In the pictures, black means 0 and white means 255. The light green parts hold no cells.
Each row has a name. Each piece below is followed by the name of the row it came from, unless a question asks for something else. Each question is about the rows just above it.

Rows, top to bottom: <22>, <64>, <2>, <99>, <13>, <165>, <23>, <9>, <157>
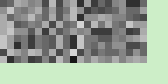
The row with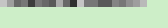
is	<165>
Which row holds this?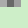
<64>
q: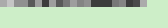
<13>
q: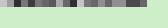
<23>
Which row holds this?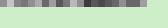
<64>
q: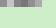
<64>

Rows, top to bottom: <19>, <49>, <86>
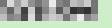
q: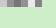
<19>
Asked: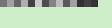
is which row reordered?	<49>
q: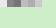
<19>

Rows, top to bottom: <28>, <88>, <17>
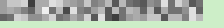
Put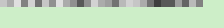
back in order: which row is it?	<28>
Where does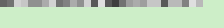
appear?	<17>
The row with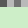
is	<88>

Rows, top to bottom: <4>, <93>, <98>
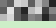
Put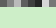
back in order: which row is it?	<98>
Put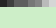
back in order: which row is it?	<98>
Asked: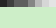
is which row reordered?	<93>
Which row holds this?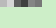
<98>
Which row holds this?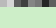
<98>
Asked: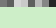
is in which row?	<4>

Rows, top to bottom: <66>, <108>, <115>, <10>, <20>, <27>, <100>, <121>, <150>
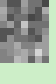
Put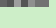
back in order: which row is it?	<27>
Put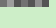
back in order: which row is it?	<20>
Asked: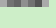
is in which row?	<108>
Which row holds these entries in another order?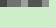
<66>

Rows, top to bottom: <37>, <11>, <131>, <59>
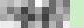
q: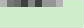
<131>
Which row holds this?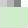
<37>
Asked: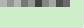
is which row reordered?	<11>

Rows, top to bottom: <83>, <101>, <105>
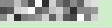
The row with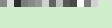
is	<105>
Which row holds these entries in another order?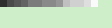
<105>
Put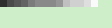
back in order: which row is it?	<101>
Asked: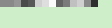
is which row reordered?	<101>

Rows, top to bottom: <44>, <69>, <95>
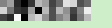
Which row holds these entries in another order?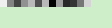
<69>
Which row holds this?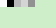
<95>

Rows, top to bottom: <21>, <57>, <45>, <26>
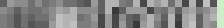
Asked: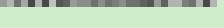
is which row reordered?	<21>
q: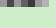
<26>
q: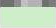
<45>
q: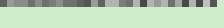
<21>
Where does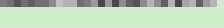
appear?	<45>
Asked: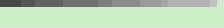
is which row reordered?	<45>

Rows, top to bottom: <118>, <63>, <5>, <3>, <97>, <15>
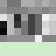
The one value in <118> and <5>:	[157]
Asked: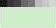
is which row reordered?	<3>
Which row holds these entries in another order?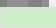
<15>
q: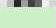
<5>

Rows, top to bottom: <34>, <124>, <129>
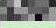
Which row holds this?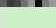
<129>
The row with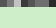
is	<34>
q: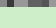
<124>

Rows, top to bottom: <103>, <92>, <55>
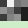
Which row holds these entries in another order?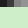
<55>
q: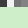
<103>
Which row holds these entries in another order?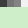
<103>
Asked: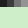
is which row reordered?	<92>
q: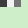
<103>
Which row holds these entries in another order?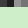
<92>
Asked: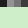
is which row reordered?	<92>

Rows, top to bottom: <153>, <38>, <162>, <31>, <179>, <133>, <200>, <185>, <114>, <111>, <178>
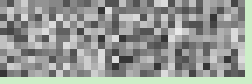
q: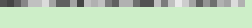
<179>
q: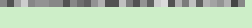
<153>
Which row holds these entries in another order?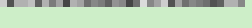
<185>
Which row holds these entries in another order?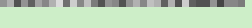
<31>
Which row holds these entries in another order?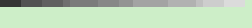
<133>
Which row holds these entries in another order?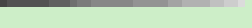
<153>

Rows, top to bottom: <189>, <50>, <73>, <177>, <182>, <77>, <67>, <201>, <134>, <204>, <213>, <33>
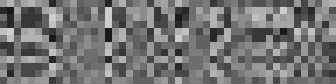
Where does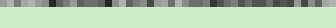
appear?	<189>
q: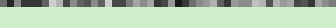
<73>
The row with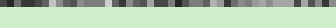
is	<177>
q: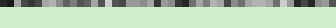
<50>
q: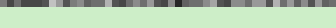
<204>
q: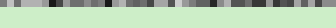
<77>

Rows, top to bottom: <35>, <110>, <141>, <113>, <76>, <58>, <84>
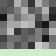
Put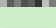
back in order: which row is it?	<76>
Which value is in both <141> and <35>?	[81]
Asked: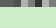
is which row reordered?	<35>
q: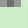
<141>
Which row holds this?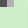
<35>
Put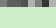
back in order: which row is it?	<35>
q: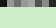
<141>

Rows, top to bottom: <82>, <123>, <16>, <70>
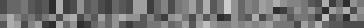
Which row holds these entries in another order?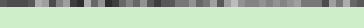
<70>
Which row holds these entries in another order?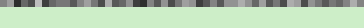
<16>

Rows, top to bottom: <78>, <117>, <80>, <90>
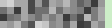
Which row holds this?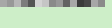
<90>
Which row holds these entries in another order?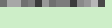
<80>
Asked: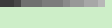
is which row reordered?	<80>
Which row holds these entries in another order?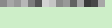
<90>

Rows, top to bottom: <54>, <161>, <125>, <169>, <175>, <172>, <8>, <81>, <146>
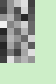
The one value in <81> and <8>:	[164]
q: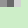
<172>
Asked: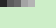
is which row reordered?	<8>
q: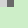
<169>
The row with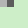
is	<8>
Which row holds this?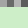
<8>

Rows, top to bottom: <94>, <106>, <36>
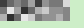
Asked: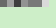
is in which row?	<94>
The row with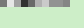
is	<106>
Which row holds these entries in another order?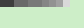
<94>
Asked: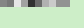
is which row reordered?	<106>

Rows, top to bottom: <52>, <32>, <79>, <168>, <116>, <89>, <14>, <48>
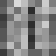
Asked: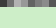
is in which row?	<79>
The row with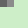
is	<48>

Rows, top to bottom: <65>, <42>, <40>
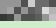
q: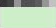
<40>
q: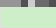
<65>
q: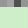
<42>
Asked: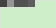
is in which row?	<40>
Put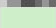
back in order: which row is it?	<65>

